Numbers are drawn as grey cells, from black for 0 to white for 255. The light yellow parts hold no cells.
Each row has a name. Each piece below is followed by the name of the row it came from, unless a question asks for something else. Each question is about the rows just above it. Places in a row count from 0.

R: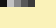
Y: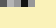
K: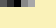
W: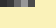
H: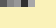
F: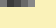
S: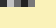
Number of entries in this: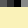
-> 4
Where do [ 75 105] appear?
F

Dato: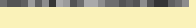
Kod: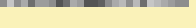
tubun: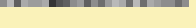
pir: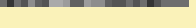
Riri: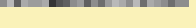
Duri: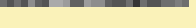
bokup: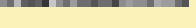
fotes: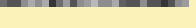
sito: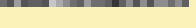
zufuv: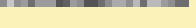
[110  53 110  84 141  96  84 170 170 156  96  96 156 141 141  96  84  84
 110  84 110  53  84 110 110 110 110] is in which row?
pir
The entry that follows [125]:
[110]
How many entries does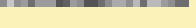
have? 27
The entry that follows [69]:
[141]

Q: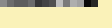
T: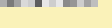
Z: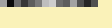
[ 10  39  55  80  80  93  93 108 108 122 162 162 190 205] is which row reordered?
Z
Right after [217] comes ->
[205]
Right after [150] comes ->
[205]

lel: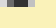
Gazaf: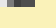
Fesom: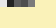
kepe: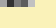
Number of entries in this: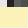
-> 4
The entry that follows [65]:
[78]
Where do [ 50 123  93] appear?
kepe
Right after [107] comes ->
[50]
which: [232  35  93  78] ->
Fesom
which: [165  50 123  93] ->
kepe

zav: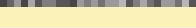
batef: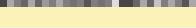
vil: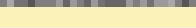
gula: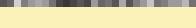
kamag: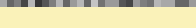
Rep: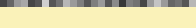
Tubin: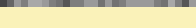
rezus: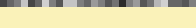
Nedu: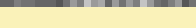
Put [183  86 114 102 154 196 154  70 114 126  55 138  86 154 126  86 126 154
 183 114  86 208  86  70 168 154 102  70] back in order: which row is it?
Rep
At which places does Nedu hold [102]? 0 1 5 6 7 15 23
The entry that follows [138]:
[55]

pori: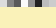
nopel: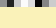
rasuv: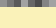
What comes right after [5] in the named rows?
[132]
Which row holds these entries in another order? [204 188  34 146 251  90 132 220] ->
pori
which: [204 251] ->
nopel
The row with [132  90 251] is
pori
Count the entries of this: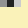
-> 3
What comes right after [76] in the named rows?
[132]
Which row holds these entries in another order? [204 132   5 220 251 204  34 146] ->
nopel

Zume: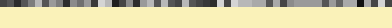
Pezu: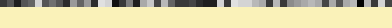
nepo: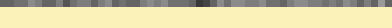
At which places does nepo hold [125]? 5 8 11 12 14 20 22 35 36 41 44 45 47 50 52
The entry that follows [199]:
[69]
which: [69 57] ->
Zume
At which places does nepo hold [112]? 2 3 10 17 24 25 26 32 38 39 46 48
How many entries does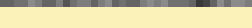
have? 36
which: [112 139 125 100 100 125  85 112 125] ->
nepo

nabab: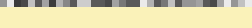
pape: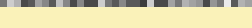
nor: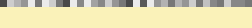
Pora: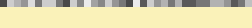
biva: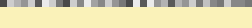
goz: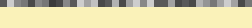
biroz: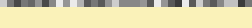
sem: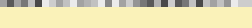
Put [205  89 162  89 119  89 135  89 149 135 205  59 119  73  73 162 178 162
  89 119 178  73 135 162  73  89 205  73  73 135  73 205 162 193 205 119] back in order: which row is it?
goz
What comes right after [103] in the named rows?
[149]
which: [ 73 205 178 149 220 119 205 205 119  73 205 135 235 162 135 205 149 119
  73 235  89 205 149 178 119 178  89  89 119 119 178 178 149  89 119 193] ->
Pora
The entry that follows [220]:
[119]
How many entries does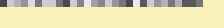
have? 29

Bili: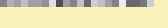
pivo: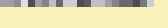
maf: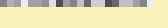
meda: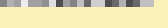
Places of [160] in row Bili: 2 4 5 9 15
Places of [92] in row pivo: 12
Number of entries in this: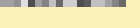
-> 18
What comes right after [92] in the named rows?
[192]
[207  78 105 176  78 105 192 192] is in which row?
meda

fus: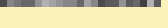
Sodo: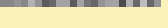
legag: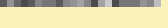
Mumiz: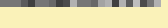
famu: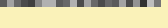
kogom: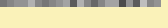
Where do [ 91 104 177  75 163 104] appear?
famu
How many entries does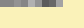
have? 9

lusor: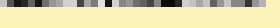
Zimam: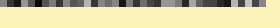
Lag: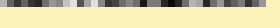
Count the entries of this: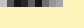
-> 9
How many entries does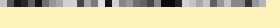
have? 38
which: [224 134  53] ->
Lag
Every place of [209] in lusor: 9 10 16 26
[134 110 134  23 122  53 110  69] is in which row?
Zimam
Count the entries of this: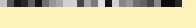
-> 26

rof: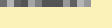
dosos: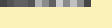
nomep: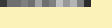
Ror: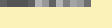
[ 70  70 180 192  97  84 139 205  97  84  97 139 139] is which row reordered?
dosos
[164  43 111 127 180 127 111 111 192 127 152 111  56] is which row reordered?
nomep
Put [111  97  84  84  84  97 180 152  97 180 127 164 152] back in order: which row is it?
Ror

